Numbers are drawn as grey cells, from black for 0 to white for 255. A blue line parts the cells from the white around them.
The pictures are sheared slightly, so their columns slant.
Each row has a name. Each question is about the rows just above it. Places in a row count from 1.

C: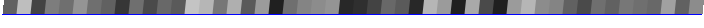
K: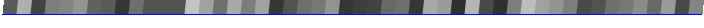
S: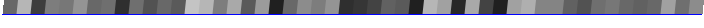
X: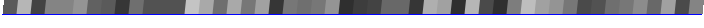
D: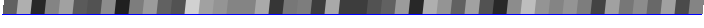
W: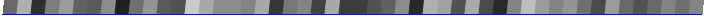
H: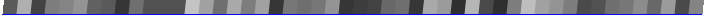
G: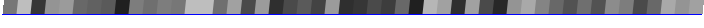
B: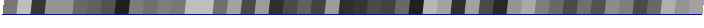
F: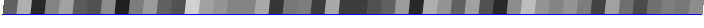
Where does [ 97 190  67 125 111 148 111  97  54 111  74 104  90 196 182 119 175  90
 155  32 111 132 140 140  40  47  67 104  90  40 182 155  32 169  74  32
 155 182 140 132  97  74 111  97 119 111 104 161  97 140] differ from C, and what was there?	24, [148]
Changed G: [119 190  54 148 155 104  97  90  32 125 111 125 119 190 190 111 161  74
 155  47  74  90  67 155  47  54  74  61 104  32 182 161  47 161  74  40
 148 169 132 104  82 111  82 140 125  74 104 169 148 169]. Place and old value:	50, [161]
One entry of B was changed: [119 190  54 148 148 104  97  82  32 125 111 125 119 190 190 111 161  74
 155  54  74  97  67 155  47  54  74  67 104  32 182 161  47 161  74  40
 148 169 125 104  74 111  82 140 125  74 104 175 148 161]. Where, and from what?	20, [47]
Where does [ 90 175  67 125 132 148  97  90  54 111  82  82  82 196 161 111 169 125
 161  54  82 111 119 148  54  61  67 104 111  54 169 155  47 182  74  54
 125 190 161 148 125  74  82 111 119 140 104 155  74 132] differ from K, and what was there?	36, [47]
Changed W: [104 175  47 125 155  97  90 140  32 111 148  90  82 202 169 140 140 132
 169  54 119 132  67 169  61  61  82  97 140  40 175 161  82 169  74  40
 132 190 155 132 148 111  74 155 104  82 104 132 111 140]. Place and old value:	50, [132]
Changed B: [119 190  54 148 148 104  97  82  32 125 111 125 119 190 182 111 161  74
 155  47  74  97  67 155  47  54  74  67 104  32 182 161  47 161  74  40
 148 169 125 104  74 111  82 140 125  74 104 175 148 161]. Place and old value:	15, [190]

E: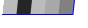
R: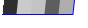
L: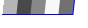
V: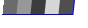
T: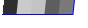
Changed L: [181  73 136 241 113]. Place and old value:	4, [248]
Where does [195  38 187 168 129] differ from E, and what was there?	1, [187]
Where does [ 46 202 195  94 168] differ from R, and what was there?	5, [174]
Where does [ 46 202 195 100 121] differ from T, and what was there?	4, [94]
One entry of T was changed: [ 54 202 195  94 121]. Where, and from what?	1, [46]
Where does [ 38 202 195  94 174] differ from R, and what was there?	1, [46]

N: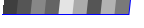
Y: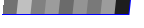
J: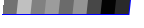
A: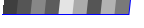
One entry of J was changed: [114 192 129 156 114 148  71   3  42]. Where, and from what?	5, [107]
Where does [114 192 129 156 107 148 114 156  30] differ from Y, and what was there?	7, [121]
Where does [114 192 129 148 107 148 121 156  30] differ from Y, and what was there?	4, [156]
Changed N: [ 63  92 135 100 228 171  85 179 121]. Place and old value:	2, [85]
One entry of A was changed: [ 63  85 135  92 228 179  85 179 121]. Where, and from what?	6, [171]

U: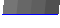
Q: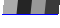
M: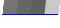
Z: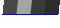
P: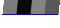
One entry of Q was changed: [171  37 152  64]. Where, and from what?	4, [58]
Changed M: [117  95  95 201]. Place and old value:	2, [103]
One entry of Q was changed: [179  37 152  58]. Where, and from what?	1, [171]
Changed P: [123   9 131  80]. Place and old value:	4, [88]
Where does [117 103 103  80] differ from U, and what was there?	3, [95]

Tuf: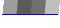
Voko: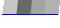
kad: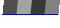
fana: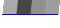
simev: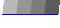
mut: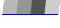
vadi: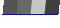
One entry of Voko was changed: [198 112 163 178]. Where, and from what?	2, [105]
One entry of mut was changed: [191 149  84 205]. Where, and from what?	1, [184]
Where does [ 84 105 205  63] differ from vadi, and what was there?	3, [198]
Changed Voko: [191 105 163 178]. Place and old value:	1, [198]
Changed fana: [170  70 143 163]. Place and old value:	4, [157]
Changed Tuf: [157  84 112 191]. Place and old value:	2, [91]
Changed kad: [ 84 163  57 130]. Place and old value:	1, [78]

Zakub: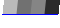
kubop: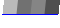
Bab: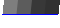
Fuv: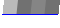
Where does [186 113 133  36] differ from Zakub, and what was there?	4, [42]
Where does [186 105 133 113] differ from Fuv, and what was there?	2, [113]
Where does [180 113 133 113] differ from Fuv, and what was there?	1, [186]
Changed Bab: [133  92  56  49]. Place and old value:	1, [126]
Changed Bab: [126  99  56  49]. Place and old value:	2, [92]
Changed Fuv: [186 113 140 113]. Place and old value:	3, [133]

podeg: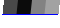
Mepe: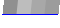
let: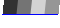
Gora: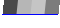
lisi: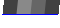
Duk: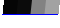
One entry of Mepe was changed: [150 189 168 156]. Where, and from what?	1, [144]
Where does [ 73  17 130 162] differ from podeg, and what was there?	2, [11]
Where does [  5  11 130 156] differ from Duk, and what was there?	4, [162]
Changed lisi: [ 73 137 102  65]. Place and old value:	1, [65]
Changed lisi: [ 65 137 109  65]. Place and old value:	3, [102]

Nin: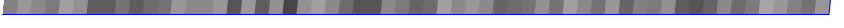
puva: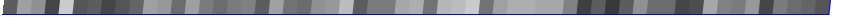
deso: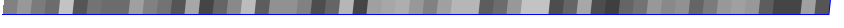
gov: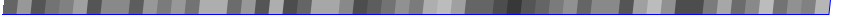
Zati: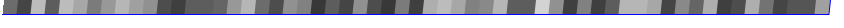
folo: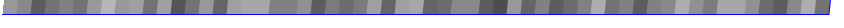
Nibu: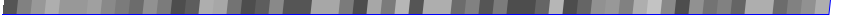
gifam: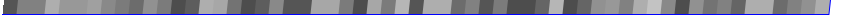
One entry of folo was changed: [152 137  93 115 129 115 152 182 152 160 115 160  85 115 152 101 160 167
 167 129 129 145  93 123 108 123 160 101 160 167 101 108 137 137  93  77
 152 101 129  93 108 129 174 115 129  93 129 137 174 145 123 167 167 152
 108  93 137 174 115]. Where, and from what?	54, [145]
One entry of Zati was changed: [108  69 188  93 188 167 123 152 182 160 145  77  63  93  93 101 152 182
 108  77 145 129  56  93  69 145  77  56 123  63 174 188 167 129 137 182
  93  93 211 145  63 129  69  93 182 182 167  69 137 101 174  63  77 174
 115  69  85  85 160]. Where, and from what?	43, [63]
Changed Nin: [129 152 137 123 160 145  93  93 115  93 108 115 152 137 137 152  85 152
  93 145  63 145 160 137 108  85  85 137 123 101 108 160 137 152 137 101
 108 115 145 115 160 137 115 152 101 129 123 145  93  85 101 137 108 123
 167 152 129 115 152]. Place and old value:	21, [69]
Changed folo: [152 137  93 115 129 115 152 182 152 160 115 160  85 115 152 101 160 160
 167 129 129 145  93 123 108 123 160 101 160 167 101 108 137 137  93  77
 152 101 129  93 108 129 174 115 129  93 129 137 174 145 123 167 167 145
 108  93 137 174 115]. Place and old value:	18, [167]
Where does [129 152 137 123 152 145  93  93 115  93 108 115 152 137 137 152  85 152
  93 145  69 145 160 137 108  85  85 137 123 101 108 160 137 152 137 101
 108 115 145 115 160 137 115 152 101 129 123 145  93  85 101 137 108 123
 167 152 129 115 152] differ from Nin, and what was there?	5, [160]

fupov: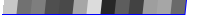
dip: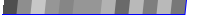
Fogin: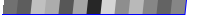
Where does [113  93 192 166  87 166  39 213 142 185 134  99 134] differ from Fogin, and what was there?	4, [172]
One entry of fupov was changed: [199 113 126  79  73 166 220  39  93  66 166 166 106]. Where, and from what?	11, [158]
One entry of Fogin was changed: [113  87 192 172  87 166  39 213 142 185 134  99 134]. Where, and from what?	2, [93]
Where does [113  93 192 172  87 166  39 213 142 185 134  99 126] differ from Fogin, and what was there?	13, [134]
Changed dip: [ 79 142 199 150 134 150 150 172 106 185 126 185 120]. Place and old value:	8, [178]
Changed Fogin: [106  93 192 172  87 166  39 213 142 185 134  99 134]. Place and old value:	1, [113]

